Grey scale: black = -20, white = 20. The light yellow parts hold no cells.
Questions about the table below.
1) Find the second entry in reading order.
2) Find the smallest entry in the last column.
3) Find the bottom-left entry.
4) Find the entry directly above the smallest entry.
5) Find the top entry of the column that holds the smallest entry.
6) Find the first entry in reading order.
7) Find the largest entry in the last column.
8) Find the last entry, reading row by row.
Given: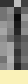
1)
-12
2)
-10
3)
2
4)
-12
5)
10
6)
-12
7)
4
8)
-6

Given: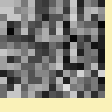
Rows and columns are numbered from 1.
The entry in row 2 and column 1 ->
11
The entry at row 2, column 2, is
11
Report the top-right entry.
-15
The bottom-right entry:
-3
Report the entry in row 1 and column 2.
9
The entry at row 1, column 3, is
7
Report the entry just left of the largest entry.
3
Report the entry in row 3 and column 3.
11
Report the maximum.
15
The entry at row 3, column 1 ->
-1
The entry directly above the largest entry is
-15
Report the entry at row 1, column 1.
9
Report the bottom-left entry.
-3
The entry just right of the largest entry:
-1

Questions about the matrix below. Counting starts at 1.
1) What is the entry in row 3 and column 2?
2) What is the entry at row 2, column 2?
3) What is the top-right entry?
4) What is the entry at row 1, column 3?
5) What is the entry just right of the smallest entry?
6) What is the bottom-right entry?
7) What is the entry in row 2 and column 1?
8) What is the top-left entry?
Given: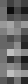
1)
-8
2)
-18
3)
-10
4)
-6
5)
-10
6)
-14
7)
-2
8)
-4

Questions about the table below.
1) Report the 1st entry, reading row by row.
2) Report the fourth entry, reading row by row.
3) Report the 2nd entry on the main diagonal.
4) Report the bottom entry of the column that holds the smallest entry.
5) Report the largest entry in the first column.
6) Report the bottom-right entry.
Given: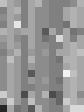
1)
10
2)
0
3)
6
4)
-14
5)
12
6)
14

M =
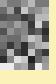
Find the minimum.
-15
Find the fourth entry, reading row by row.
3
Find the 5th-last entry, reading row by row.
5
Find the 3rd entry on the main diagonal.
-5
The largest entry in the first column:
17
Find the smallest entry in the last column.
-13
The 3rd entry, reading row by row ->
-1
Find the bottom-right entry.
5
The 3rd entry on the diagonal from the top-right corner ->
-7
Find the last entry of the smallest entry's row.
3
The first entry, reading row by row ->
5
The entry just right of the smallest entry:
-3
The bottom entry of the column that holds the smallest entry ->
-9
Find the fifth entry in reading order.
9
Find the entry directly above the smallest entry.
11
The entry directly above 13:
9
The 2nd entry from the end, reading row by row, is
17

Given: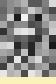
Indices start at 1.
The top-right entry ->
14
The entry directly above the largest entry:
2
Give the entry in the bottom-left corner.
16
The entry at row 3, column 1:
-2
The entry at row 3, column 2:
12
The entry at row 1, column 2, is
2
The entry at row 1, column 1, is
-2
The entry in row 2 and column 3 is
-4
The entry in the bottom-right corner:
6
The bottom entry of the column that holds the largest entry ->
-8
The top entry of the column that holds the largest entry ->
8
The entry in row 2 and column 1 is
-4
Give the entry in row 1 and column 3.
4

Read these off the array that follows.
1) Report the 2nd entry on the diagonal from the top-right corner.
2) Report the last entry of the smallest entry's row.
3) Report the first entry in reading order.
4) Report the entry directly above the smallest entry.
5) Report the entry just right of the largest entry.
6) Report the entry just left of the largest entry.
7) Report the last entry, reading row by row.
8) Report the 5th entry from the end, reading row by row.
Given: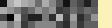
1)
-3
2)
3
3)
-17
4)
3
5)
7
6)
7
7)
-5
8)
-13

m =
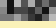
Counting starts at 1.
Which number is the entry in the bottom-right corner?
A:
9
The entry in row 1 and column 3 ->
9
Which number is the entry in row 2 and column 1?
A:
1
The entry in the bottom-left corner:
-1
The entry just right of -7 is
7
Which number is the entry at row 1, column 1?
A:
5

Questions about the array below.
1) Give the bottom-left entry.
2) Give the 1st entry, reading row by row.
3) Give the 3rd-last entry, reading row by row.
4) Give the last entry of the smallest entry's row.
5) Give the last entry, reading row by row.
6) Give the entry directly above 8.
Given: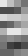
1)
-4
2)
16
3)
-4
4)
-8
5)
2
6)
-6

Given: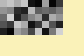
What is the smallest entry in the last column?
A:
-15
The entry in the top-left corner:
9
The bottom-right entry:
13
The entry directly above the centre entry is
9
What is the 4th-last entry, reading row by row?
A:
11
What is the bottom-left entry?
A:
-15
